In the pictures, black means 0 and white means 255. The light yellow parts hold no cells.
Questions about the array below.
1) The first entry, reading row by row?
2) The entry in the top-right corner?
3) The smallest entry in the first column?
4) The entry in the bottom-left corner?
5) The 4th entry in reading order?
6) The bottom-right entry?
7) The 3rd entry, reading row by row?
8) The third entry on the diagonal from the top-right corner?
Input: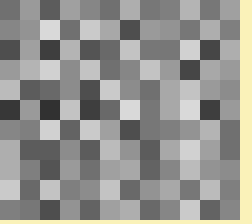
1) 112
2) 160
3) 55
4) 127
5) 160
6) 134
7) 92
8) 209

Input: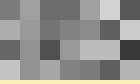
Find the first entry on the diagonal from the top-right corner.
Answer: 87
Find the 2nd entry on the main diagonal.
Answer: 152
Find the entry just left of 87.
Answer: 210
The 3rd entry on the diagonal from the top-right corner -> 188
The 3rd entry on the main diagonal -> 80
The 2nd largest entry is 203
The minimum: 58
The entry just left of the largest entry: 159

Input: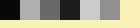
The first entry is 8
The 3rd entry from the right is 29

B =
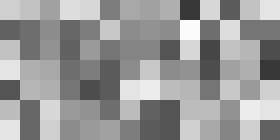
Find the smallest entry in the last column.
56
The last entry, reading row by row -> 97
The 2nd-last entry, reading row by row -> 207
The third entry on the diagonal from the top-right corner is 194
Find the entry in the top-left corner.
207
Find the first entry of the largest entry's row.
97
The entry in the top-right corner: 228
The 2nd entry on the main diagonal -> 110
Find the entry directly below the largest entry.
215
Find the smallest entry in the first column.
84
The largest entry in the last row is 228
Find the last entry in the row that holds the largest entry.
117
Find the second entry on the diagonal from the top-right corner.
117
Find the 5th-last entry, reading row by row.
207
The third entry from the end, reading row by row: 132

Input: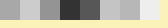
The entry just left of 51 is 148
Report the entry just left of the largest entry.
183

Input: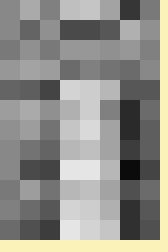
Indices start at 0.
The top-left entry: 136
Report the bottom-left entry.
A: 107
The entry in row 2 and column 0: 121
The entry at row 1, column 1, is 100
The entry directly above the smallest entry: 61
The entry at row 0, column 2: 128
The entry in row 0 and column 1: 170
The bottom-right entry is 80
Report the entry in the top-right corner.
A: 121
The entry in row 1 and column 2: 144
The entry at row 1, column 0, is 136
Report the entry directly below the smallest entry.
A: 80
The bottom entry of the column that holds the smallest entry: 48
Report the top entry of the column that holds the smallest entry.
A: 54

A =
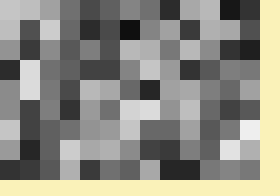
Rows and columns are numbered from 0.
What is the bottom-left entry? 51
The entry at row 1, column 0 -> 190
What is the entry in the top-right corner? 51
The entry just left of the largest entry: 120
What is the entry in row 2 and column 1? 58
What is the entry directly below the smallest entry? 184
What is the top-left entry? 197
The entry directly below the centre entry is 211
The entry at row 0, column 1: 190
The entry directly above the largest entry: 88
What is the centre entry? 104
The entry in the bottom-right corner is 120
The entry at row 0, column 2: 161
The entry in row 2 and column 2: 139
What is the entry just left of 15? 74
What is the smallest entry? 15
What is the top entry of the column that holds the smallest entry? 132
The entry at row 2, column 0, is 147
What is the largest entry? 238
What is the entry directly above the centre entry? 132
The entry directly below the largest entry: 176
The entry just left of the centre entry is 168

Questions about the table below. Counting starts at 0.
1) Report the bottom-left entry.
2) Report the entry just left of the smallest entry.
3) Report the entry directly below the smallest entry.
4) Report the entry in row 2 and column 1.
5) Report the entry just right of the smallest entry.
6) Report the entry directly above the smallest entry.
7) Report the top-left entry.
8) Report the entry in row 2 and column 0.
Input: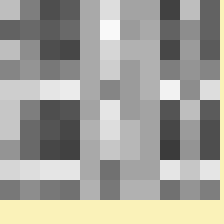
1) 120
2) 163
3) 229
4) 141
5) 148
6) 71
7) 190
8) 190

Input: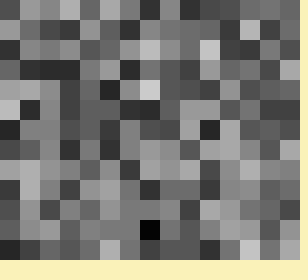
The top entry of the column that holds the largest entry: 50
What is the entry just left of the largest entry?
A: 140
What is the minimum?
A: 4
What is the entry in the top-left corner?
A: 79
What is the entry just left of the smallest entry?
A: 121
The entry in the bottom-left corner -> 38
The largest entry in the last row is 195
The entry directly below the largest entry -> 44
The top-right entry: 102
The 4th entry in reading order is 175
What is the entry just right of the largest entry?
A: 86
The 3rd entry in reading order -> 134
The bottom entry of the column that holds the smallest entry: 65
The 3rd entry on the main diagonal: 121
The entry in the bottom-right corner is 168
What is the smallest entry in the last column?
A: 65
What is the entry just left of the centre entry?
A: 128
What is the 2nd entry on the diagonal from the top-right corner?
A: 65
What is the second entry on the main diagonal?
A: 108
